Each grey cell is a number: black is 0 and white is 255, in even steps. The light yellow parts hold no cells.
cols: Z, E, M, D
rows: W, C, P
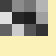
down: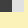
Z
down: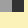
D
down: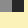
E
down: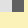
Z

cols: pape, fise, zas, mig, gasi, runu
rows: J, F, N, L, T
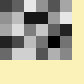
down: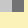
mig
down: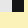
zas

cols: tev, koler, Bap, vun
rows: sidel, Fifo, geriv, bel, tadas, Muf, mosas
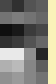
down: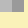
koler
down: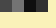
tev
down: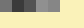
Bap
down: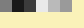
koler

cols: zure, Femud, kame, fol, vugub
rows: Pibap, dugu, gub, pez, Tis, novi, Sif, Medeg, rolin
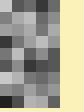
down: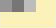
Femud
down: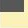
vugub
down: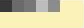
fol
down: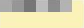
Femud
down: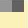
vugub
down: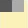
Femud
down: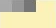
Femud

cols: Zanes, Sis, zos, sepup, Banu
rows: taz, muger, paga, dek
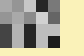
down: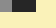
zos
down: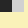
sepup
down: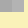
Sis
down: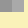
Sis
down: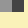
Zanes
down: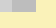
sepup
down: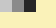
zos

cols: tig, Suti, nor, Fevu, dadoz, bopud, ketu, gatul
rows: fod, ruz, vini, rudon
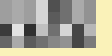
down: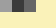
tig
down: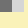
bopud
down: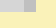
Fevu
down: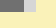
bopud
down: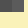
dadoz
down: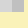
Fevu

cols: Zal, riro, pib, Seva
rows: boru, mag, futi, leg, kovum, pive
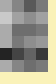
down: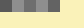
pib
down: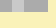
Zal
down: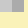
Zal
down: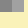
riro
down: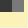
Seva

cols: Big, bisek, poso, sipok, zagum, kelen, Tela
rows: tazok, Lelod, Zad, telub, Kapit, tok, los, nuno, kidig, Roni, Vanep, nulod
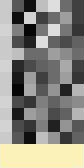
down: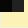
poso
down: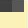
sipok
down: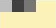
sipok
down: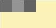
zagum
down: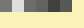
sipok

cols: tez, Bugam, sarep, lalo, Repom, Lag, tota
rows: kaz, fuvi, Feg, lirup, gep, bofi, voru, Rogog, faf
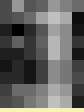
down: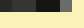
sarep
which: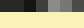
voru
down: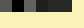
Bugam

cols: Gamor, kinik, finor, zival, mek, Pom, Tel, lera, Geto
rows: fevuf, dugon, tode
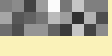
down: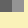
finor
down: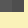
kinik
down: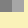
Gamor
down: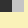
Tel
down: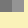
zival
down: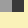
Pom

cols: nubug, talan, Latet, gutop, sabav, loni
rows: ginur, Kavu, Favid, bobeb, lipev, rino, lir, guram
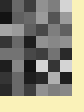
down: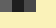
Latet
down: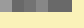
talan
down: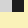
loni
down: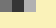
sabav
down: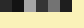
nubug
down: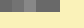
talan

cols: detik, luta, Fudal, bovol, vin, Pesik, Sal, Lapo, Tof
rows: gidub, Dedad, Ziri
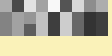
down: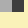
Tof
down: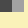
luta
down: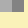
detik
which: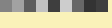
Ziri

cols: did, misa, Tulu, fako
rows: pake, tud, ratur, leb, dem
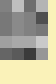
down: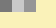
fako
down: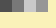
fako
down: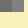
Tulu
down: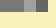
did
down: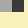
Tulu

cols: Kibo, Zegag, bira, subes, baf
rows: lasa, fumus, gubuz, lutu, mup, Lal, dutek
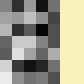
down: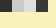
Zegag
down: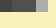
baf
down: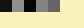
subes
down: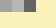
Kibo

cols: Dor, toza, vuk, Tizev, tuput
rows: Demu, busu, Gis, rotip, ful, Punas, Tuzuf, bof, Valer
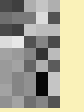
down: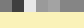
toza
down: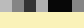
Tizev
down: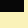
Tizev
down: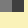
toza
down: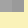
Dor

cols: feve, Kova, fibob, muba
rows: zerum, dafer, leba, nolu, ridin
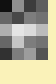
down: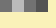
muba
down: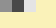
Kova
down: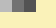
muba
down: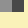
Kova
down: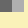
feve

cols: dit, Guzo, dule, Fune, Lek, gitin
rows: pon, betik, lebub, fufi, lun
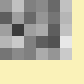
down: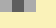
Fune
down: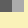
Fune

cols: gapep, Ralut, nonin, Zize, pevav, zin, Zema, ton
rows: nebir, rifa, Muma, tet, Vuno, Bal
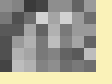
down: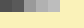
Ralut
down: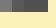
gapep

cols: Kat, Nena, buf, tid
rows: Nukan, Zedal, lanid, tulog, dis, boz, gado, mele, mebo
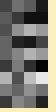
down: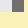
tid
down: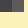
Kat
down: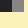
Nena
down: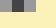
tid

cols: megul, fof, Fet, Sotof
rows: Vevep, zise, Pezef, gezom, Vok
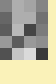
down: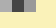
Fet
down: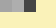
Fet
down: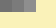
Sotof

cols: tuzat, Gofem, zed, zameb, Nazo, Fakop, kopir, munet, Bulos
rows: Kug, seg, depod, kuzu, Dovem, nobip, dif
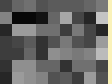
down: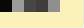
Gofem
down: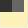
zameb

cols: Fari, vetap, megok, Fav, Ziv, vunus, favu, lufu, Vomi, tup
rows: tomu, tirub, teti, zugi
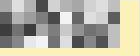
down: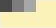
Fav
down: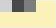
Ziv
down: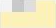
vunus
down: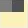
Vomi
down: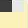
megok
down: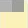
megok
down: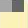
favu

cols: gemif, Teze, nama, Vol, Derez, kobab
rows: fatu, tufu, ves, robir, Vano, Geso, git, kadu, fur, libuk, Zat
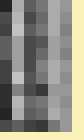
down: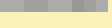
Derez
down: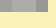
Derez
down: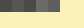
nama
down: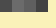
nama
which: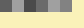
Vano

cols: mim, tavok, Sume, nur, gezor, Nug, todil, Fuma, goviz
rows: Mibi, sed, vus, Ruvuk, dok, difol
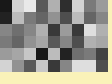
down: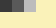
gezor
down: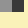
gezor
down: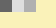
Fuma
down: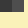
todil

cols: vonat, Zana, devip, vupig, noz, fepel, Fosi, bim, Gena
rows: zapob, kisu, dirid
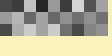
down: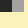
vupig
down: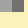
Gena
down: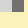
Fosi
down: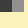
fepel

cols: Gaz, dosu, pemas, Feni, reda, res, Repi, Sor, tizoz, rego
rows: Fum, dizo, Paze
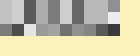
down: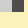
dosu
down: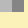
Sor
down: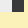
rego

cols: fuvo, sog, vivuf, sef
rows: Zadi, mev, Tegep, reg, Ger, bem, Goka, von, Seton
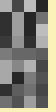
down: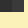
fuvo
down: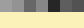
sog
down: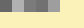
vivuf

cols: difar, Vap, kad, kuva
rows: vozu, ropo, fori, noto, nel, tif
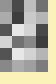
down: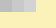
kad
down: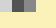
difar
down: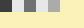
Vap
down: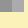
difar
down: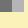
kuva
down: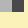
kuva

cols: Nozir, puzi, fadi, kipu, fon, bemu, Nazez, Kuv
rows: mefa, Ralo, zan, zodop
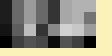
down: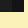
Nozir
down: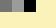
Kuv
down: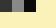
fon
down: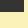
fon

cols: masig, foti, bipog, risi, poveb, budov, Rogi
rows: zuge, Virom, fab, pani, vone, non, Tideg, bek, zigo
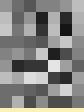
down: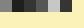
risi
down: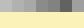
Rogi
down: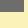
masig
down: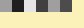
poveb
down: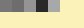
foti
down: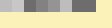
masig

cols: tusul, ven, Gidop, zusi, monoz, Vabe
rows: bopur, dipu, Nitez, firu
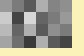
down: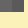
zusi
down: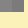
monoz
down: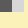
Gidop

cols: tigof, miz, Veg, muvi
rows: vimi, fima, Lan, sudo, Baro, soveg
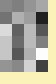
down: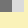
tigof
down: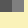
muvi
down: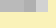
Veg

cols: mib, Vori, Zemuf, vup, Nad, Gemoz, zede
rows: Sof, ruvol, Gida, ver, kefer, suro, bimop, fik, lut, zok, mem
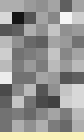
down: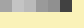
Nad
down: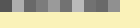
Zemuf

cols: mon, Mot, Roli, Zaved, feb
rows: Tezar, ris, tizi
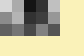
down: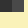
Roli
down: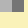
Mot
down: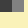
Zaved
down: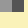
feb

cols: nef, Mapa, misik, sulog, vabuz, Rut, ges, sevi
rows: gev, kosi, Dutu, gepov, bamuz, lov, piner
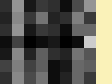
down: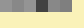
Mapa
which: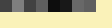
lov
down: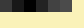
misik
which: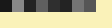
bamuz

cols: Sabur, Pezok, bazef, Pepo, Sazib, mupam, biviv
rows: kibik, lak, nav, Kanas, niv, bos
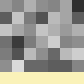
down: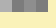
bazef
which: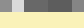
bos
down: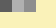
biviv
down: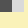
Pezok
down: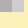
Sazib

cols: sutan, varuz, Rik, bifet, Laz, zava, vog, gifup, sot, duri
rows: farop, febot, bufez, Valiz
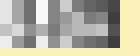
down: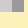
zava
